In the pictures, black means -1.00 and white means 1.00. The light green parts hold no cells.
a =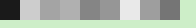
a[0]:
-0.80
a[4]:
0.04
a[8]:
-0.08

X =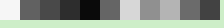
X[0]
0.93
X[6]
0.69
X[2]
-0.43
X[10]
-0.48

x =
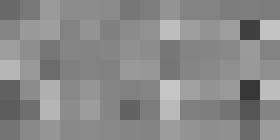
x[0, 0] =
-0.17
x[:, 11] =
[-0.03, 0.23, 0.07, 0.12, 0.21, -0.09, 0.13]
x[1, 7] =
0.14
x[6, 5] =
0.06
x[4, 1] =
0.10
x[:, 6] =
[-0.07, 0.08, 0.13, 0.20, 0.01, -0.22, 0.05]
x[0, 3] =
0.10
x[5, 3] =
0.10
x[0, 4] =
0.10
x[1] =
[0.04, 0.20, 0.24, 0.02, 0.15, 0.00, 0.08, 0.14, 0.48, 0.23, 0.15, 0.23, -0.50, 0.52]
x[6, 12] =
-0.16
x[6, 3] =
0.07
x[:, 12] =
[-0.02, -0.50, 0.21, 0.20, -0.57, -0.33, -0.16]
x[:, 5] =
[0.08, 0.00, 0.05, 0.01, 0.04, 0.05, 0.06]
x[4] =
[-0.24, 0.10, 0.37, 0.07, 0.17, 0.04, 0.01, 0.04, 0.55, 0.26, 0.16, 0.21, -0.57, 0.48]
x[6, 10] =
0.11
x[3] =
[0.43, 0.20, -0.15, 0.00, 0.02, 0.01, 0.20, 0.18, -0.08, 0.04, 0.07, 0.12, 0.20, 0.12]
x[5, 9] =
0.00
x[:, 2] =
[0.21, 0.24, -0.07, -0.15, 0.37, 0.41, 0.17]
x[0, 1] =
-0.06
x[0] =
[-0.17, -0.06, 0.21, 0.10, 0.10, 0.08, -0.07, -0.02, 0.15, 0.03, 0.03, -0.03, -0.02, -0.03]

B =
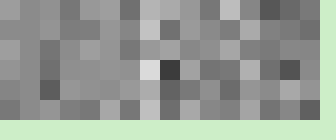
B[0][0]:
0.23
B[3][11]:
-0.06
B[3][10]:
-0.09
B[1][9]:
0.21
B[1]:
[0.09, 0.09, 0.16, -0.02, -0.01, 0.18, 0.05, 0.52, -0.11, 0.21, 0.08, -0.02, 0.33, 0.01, -0.04, -0.13]
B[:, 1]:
[0.09, 0.09, 0.09, 0.09, 0.09, 0.09]
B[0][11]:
0.48
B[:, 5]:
[0.24, 0.18, 0.17, 0.16, 0.11, 0.31]
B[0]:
[0.23, 0.09, 0.14, -0.07, 0.19, 0.24, -0.12, 0.41, 0.33, 0.19, -0.07, 0.48, 0.05, -0.32, -0.18, -0.05]
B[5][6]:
-0.07
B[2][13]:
-0.04
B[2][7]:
0.20
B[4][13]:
0.09
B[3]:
[0.16, 0.09, -0.12, 0.12, 0.13, 0.16, 0.14, 0.71, -0.53, 0.27, -0.09, -0.06, 0.38, -0.12, -0.35, 0.08]
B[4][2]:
-0.27
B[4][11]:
-0.15
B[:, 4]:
[0.19, -0.01, 0.24, 0.13, 0.14, -0.06]
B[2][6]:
-0.06
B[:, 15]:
[-0.05, -0.13, 0.05, 0.08, 0.16, -0.25]
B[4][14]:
0.32
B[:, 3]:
[-0.07, -0.02, 0.10, 0.12, 0.18, -0.01]
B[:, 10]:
[-0.07, 0.08, 0.12, -0.09, 0.12, 0.06]
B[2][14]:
0.06

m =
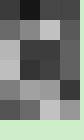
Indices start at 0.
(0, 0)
-0.54
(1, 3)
-0.30
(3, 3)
-0.25
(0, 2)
-0.44
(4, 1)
0.26
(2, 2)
-0.52
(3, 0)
0.49

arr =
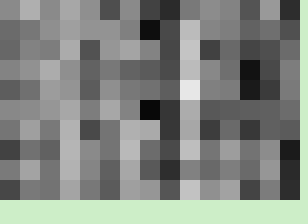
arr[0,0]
0.08
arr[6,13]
-0.25
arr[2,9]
0.54
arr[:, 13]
[0.20, -0.13, -0.38, -0.43, -0.54, -0.25, -0.25, 0.10, 0.18, -0.03]
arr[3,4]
-0.23
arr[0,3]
0.31
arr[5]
[0.07, 0.09, 0.18, 0.31, -0.02, 0.31, 0.03, -0.94, -0.58, 0.35, -0.31, -0.28, -0.26, -0.25, -0.15]
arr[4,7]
-0.11
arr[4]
[-0.27, -0.12, 0.22, 0.16, -0.28, 0.12, -0.06, -0.11, -0.26, 0.81, 0.00, -0.03, -0.80, -0.54, -0.04]
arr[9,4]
-0.06
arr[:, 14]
[-0.65, -0.37, -0.16, -0.02, -0.04, -0.15, -0.29, -0.79, -0.67, -0.65]
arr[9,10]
0.13
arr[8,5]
-0.25
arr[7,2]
-0.24
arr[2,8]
-0.44
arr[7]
[-0.48, -0.11, -0.24, 0.42, 0.08, -0.09, 0.45, -0.15, -0.42, 0.49, -0.08, 0.23, -0.10, 0.10, -0.79]
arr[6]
[-0.08, 0.25, -0.05, 0.40, -0.43, -0.09, 0.38, 0.33, -0.57, 0.31, -0.52, -0.17, -0.56, -0.25, -0.29]
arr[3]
[0.03, 0.14, 0.35, 0.12, -0.23, -0.06, -0.22, -0.29, -0.41, 0.47, 0.07, -0.13, -0.86, -0.43, -0.02]
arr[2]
[-0.19, 0.02, -0.02, 0.34, -0.36, 0.18, 0.29, 0.03, -0.44, 0.54, -0.49, -0.18, -0.46, -0.38, -0.16]
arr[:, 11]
[0.03, -0.01, -0.18, -0.13, -0.03, -0.28, -0.17, 0.23, -0.01, 0.27]
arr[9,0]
-0.44
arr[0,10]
0.10
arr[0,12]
-0.34
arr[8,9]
0.01
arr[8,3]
0.40
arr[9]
[-0.44, -0.05, -0.10, 0.29, -0.06, -0.29, 0.25, 0.18, -0.33, 0.52, 0.13, 0.27, -0.47, -0.03, -0.65]

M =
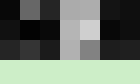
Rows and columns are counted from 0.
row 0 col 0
-0.94
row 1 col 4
0.62
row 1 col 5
-0.94
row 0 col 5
-0.84
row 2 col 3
0.39
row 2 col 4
0.02

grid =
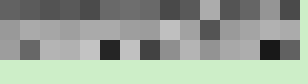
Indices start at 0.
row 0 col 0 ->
-0.23
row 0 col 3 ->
-0.30
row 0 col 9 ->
-0.30
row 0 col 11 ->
-0.34
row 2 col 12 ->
0.36
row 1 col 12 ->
0.29
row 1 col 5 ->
0.33
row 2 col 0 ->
0.23
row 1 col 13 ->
0.39
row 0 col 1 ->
-0.29
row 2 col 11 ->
0.32
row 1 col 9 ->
0.27
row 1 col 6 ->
0.24
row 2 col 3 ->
0.39
